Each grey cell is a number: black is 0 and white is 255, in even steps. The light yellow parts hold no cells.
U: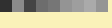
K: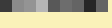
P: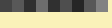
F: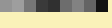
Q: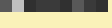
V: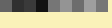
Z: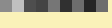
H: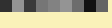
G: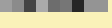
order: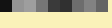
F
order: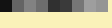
F
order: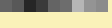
K
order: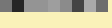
G
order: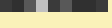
Q

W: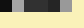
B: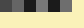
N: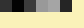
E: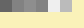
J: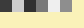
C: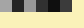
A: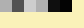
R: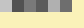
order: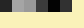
N
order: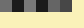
B
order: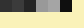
C
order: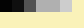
A
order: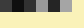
C

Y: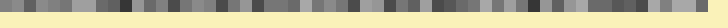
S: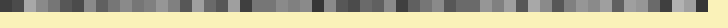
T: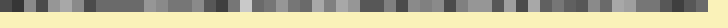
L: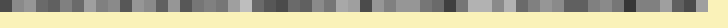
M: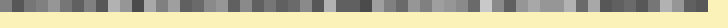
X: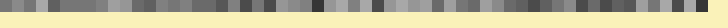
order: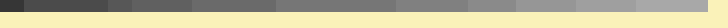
X
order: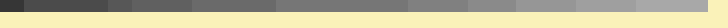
Y
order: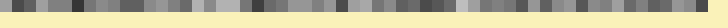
L
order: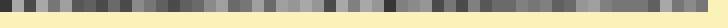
X

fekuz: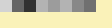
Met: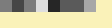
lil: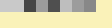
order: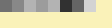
fekuz
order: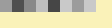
lil

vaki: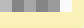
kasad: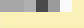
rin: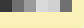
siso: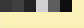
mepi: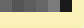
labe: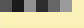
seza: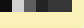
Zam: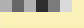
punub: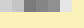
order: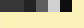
seza
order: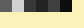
siso

